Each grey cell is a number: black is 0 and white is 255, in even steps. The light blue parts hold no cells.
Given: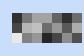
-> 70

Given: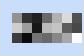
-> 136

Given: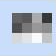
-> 227

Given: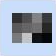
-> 195

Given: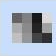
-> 149

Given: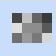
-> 153
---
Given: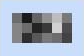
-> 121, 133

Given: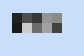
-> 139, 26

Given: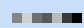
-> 0, 134

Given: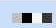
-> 55, 190

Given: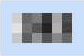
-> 76, 198

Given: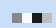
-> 188, 135
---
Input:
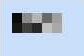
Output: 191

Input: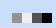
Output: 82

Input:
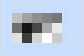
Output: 254

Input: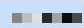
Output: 12

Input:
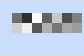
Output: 167

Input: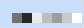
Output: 200

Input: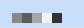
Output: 242

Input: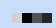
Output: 83
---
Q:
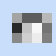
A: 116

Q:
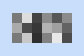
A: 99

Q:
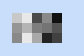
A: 83

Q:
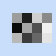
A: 240

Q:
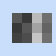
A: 99

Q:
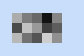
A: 93

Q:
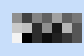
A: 85

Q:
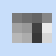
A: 233
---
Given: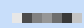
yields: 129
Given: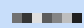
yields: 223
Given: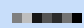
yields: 22
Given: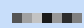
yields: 195
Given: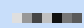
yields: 69
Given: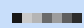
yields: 181
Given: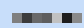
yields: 105
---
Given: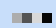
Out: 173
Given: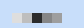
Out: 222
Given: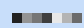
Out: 34
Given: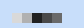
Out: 217
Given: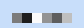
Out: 123
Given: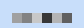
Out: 160
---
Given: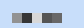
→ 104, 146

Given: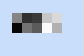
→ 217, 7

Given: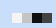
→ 67, 244

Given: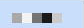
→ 202, 169

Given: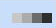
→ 46, 199

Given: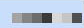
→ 80, 164

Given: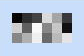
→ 58, 135
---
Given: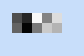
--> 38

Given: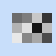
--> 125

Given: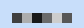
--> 173

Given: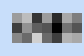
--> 189

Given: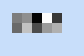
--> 143

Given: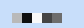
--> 15
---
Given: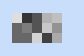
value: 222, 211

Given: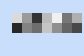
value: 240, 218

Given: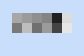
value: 230, 220

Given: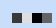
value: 222, 100

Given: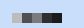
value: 188, 123

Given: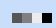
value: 236, 128

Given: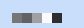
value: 250, 160
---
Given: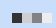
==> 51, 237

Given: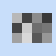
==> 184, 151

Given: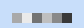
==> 169, 57

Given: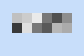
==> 192, 171

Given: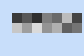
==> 57, 116

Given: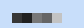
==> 54, 195

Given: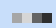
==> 166, 47

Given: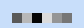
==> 89, 118

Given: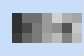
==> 49, 187

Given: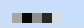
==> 166, 219
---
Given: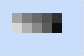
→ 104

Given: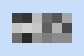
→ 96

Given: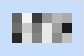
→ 233

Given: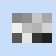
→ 187

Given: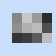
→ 176

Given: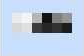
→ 17

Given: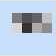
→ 81

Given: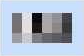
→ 168

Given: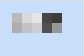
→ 228
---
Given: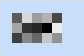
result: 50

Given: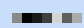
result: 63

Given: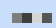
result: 125

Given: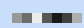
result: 87

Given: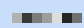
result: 113

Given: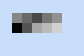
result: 83
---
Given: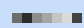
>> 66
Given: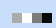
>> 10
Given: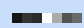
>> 105
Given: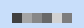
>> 125
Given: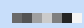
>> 244
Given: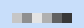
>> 55
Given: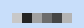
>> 180
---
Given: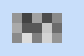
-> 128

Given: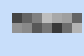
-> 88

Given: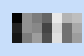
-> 157

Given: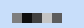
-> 65

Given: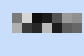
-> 39

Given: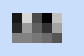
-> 119

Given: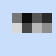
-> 184

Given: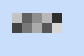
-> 171
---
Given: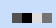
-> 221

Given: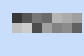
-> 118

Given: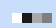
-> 169

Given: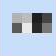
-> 31

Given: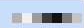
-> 156

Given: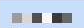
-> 80

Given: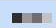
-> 111

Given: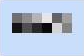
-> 180

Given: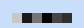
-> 117
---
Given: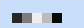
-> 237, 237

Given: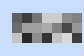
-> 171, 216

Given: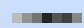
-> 35, 187

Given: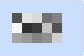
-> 59, 248

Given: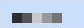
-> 201, 201

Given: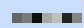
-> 167, 190

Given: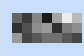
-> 153, 236

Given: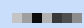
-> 178, 196

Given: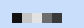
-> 226, 226

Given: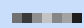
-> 195, 195
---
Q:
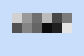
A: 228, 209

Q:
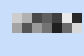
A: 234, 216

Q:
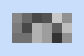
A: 200, 190

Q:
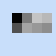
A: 196, 184

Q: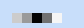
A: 245, 204

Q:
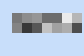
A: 235, 194

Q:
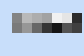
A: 241, 229

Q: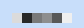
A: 239, 219

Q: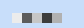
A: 236, 198
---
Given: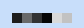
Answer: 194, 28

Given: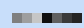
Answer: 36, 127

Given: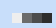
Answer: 45, 238

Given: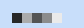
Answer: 234, 39

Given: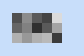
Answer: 219, 176

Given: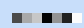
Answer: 251, 74

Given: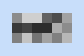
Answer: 162, 128

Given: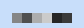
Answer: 58, 133

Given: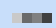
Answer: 64, 201
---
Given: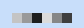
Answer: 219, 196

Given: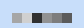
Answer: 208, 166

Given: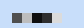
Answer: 219, 189

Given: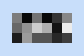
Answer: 236, 205

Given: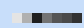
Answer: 228, 176

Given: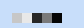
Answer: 232, 199

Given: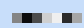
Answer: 239, 207

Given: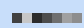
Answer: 199, 160

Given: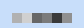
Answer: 208, 177
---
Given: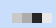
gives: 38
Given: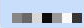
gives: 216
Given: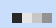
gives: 198
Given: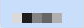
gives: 132
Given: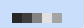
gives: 131
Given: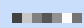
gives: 127
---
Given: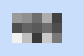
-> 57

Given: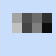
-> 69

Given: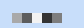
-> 242

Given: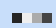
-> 239

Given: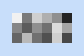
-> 80

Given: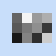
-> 131

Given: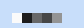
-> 104
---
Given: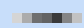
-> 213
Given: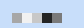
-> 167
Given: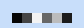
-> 6
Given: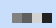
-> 129
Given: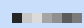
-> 38
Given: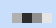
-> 176
